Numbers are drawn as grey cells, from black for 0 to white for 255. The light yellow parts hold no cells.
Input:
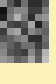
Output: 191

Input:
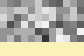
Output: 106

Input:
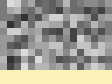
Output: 138

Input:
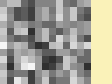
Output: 132

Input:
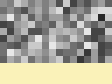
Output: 171

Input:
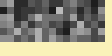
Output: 86

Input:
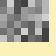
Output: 65

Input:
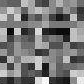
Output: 232

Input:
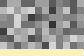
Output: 145
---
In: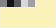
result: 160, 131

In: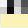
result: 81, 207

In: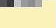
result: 167, 85

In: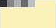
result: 192, 49

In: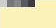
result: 61, 206

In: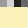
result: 102, 155

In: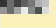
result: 192, 148
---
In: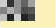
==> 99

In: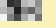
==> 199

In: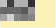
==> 177

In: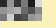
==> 28

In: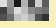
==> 205

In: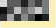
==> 65

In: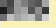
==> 84

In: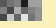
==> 160

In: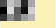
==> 37

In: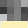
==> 128
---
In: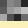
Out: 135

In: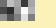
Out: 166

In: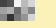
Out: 241

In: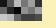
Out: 118

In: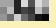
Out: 83

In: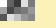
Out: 58

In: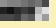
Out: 102

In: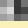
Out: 174

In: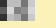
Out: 189
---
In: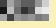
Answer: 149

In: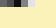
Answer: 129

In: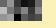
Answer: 29

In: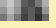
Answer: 119

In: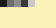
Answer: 56

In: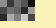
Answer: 85
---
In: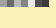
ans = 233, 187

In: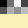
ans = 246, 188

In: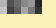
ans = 196, 181

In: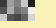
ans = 240, 213

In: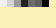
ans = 239, 210

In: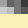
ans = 204, 189
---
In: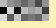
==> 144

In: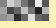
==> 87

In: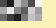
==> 245

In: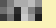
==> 143

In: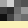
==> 81

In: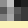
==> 32

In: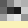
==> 176

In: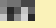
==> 71

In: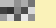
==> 116
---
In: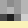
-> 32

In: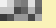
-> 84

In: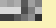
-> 62

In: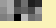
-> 140

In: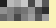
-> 128

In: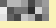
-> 100

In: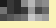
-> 88

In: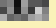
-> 100
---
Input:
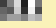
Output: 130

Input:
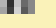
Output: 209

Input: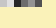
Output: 109

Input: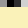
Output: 1

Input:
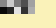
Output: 226

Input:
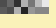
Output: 150

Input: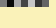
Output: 198

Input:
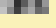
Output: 166

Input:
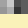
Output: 174

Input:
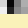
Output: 32
